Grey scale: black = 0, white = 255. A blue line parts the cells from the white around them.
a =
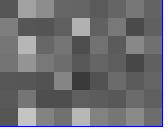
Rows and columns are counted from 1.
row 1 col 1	86
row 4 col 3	120
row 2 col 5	177
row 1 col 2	162
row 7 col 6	130
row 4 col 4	109
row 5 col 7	107
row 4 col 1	116
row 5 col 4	133
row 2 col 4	95
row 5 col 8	91
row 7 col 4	113
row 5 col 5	58
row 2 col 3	84
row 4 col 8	70
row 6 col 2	117
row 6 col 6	92
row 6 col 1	89

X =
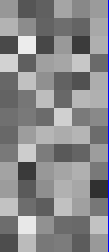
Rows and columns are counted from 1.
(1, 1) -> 151
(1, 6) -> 155
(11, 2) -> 90
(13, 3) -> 145
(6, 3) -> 189
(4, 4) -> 166
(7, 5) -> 122
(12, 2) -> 109
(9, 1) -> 121
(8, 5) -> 181
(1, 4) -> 165
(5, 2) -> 193
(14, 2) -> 187
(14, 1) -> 77
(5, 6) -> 173
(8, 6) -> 108
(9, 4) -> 89
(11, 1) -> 156
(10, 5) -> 176
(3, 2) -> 236
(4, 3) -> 160
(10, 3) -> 152
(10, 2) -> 58

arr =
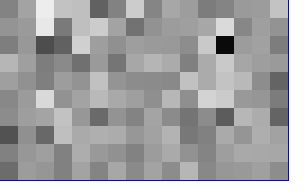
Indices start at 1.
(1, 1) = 131
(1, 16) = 195
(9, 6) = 153
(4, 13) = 201
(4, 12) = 171
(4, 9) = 181
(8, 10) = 179
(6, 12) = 211
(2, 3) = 232
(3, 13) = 10
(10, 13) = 151
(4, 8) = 167
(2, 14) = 135
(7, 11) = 116
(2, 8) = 114
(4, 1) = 182
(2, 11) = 159
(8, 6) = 175
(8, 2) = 144
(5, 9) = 139
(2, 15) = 159
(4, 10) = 171
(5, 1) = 159
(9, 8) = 130
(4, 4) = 138
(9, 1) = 129
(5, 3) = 127
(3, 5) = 208
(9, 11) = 146
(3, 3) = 77
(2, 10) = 156
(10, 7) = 167
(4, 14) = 166
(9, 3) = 159
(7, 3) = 164
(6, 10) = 183

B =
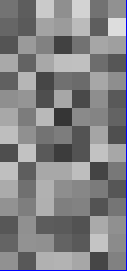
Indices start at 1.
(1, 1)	115
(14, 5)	89
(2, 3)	163
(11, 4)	142
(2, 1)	102
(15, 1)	145
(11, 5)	135
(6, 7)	89
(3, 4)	65
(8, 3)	115
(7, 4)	53
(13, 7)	144
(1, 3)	202
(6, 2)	149
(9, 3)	89
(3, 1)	84
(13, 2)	144
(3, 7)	159
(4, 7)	86
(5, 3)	70
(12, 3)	176
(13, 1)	87
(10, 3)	168
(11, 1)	171
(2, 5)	187
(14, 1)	100
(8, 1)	190
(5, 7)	142
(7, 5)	138
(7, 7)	99
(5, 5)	107
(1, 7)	145
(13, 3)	92
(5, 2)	182
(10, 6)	68
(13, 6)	170

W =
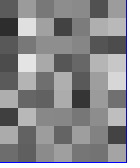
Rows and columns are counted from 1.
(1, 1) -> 91
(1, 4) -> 141
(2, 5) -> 124
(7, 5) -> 119
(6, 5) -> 53
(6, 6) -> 155
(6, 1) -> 174
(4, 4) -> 86
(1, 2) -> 155
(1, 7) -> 156
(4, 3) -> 169
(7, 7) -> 190
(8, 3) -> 157
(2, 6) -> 175
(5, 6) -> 158
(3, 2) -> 120
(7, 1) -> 63
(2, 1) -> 45
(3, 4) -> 142
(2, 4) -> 66
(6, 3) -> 97

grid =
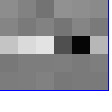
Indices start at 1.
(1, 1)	141
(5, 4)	120
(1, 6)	138
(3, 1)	196
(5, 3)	129
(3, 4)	79
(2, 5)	133
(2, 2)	122
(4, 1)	120
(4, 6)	126
